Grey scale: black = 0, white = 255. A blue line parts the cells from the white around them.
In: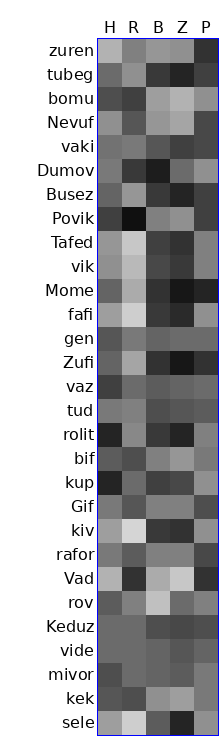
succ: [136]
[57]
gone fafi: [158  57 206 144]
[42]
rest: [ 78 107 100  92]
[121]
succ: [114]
[121]
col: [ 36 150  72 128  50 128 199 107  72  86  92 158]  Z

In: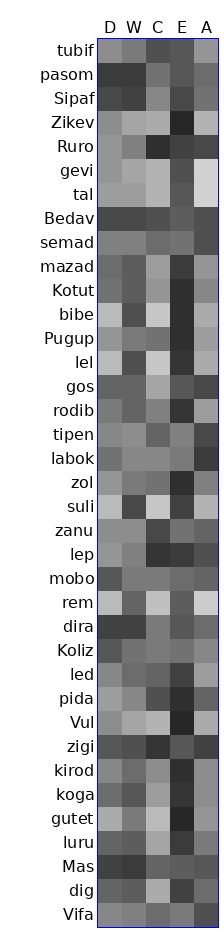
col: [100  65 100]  D
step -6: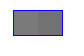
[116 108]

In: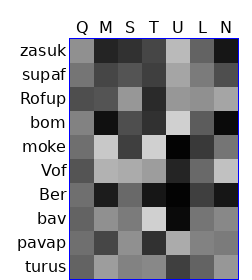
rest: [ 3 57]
[117]
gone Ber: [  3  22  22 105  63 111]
[28]
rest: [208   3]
[ 57 117]
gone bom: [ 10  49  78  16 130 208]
[92]

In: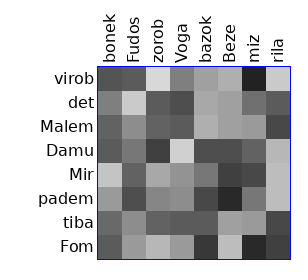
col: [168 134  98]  zorob
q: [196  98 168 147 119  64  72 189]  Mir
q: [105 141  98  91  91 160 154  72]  tiba
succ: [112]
[91]
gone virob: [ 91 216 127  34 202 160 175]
[84]
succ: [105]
[141]

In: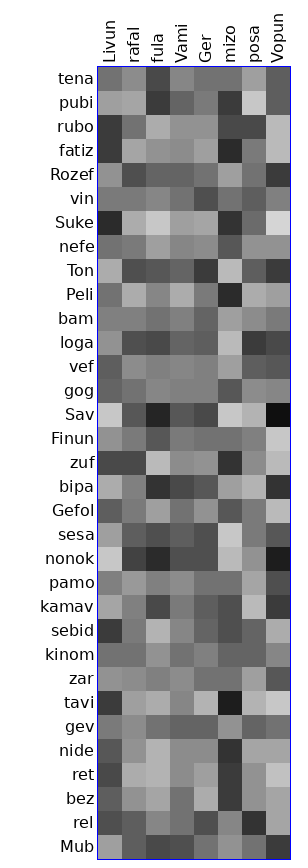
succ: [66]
[43]
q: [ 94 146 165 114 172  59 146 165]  bez
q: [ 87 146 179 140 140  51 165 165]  nide
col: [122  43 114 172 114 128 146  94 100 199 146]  Livun
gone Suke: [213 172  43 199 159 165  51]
[107]
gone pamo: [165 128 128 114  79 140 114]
[153]
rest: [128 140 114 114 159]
[87]

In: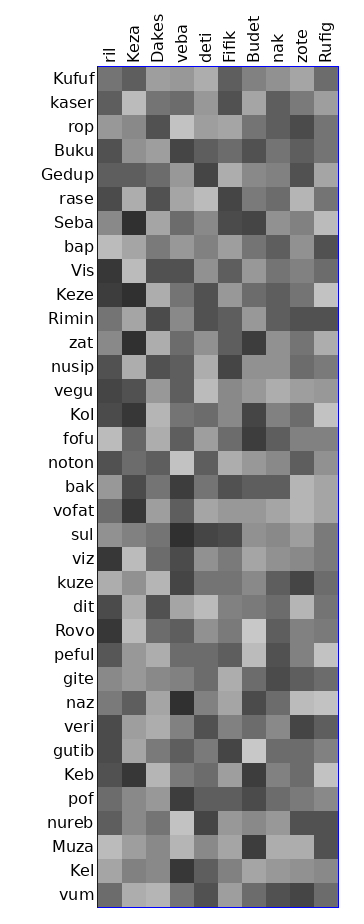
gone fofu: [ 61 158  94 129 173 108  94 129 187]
[102]
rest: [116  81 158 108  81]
[ 69 108]
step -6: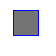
[110]
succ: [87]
[152]
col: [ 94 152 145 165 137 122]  Budet

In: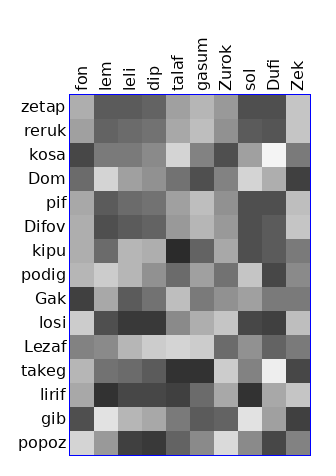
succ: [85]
[197]
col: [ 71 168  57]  dip
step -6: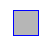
[176]

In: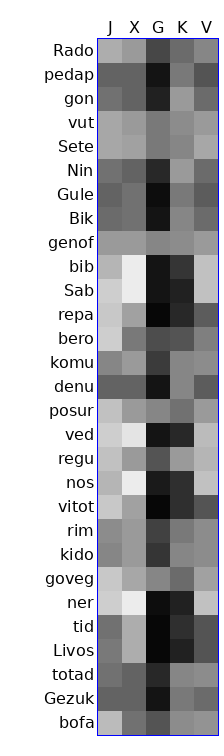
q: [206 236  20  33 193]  Sab
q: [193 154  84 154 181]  regu
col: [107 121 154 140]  K

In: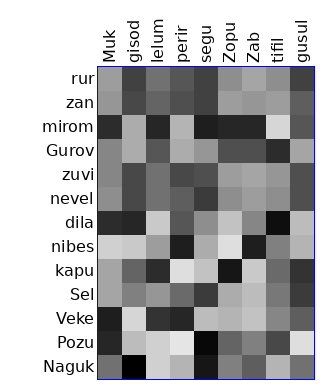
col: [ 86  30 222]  perir
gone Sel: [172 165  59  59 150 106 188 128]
[120]

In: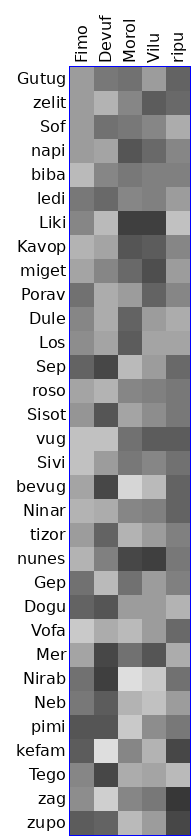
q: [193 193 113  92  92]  vug
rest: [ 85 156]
[156 179]
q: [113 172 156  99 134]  Porav
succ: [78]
[156]
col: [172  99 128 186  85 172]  Devuf
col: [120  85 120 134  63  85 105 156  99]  Morol
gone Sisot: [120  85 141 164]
[149]

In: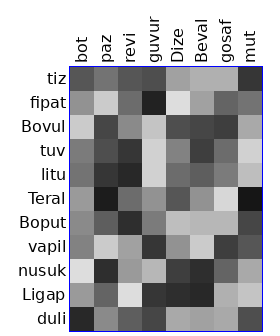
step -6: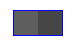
[88 64]
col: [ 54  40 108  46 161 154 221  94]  revi

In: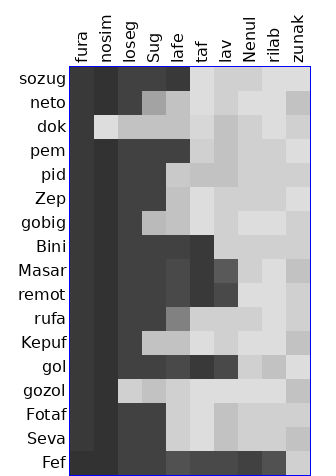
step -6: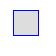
[215]
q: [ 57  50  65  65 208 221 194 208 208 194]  Seva
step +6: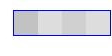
[200 227 214 227]
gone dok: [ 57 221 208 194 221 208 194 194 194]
[215]
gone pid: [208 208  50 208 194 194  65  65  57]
[201]
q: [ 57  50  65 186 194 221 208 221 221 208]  gobig
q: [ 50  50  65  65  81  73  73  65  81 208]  Fef

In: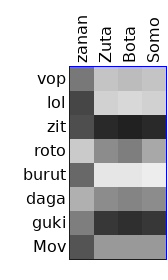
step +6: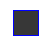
[61]
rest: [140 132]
[140]
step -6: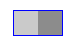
[196 134]
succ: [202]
[140]

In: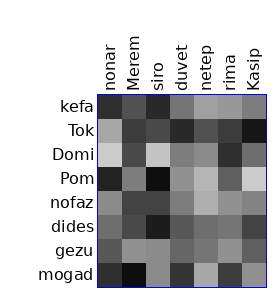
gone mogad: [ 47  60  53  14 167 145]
[139]
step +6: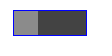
[145  73  73]
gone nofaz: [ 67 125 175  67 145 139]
[131]
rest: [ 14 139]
[ 53 167  60 145]
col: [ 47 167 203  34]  nonar
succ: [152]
[125]

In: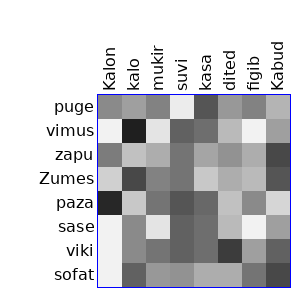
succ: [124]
[193]
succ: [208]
[72]

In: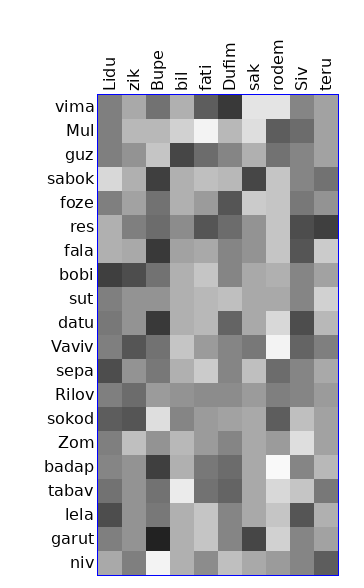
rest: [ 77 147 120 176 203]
[133 191 108 133 169]
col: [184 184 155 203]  fati

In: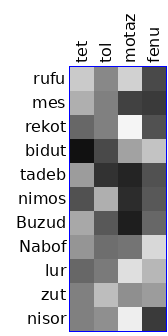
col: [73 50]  tol
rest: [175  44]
[88]
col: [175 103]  tet
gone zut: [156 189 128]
[143]
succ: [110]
[116]

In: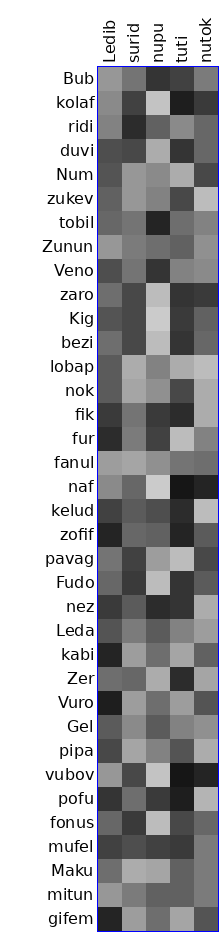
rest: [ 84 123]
[ 91 130 157]
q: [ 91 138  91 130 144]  Gel
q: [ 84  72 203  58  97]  Kig

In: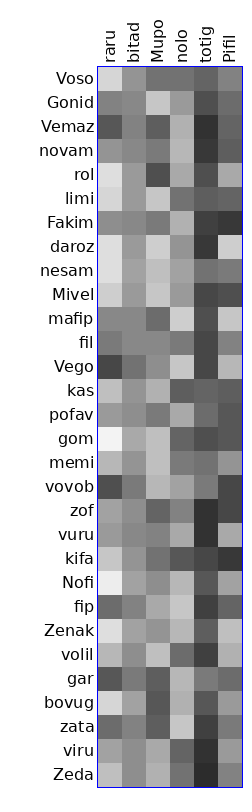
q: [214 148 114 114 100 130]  Voso
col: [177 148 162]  nolo

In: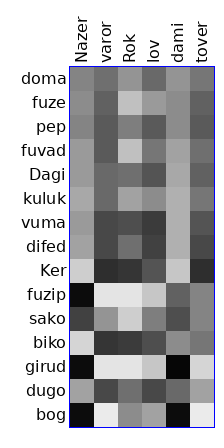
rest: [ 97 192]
[154 140  97]
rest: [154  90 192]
[118 162 111]
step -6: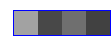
[156  66 105  59]
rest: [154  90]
[192 118 162 111]
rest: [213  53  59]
[ 78 140 118]
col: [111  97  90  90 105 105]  varor

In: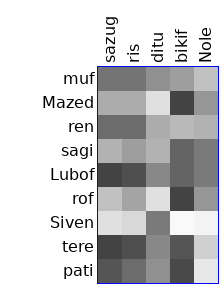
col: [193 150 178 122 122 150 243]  Nole
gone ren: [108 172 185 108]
[178]
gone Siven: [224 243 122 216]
[249]
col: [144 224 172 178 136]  ditu
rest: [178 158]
[178 100 122]
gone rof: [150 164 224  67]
[193]
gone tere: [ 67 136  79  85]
[208]

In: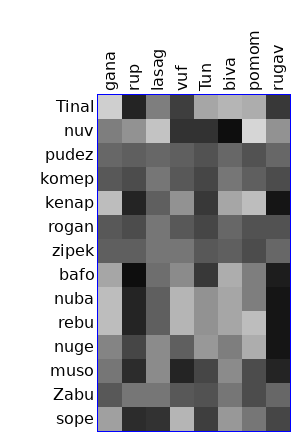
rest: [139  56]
[173 126  29]
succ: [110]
[139]
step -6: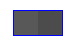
[82 70]

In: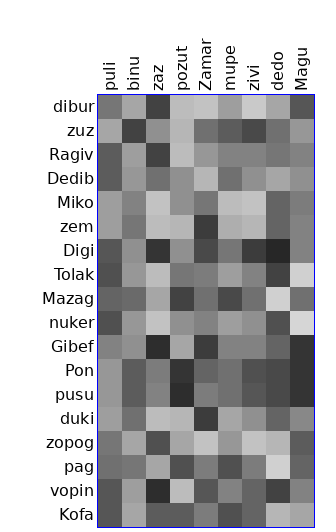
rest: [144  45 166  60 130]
[130 100  52]
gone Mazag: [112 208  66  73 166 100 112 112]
[106]
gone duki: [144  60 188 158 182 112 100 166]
[136]
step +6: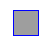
[164]
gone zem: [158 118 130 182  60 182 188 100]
[174]
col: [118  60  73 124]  Zamar

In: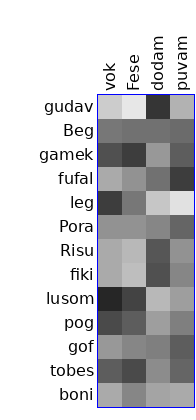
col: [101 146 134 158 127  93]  puvam
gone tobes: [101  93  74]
[140]
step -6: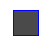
[68]
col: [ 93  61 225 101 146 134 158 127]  puvam
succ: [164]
[170]
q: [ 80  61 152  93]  gamek

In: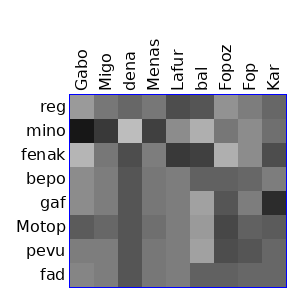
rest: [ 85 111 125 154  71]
[97 91]
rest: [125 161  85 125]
[44]
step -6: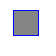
[127]
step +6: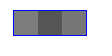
[131  91 125]
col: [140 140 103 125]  Fop
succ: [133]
[125]

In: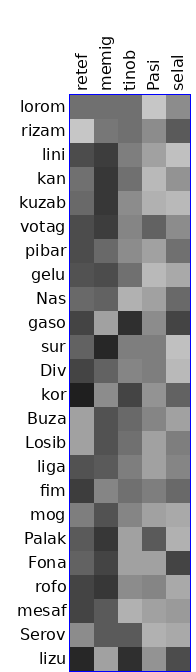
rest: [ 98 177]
[161 105]
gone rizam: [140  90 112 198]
[119]
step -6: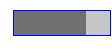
[106 106 106 192]
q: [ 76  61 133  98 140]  votag
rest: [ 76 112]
[185 169]
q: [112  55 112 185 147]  kan

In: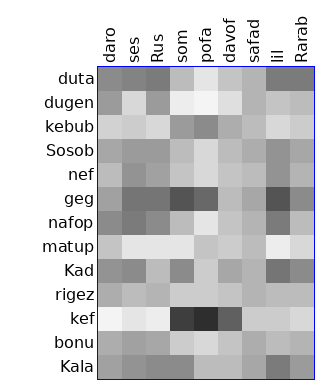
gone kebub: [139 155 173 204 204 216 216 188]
[210]
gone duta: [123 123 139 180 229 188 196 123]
[131]
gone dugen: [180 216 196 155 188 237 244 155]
[223]
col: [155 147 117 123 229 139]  ses

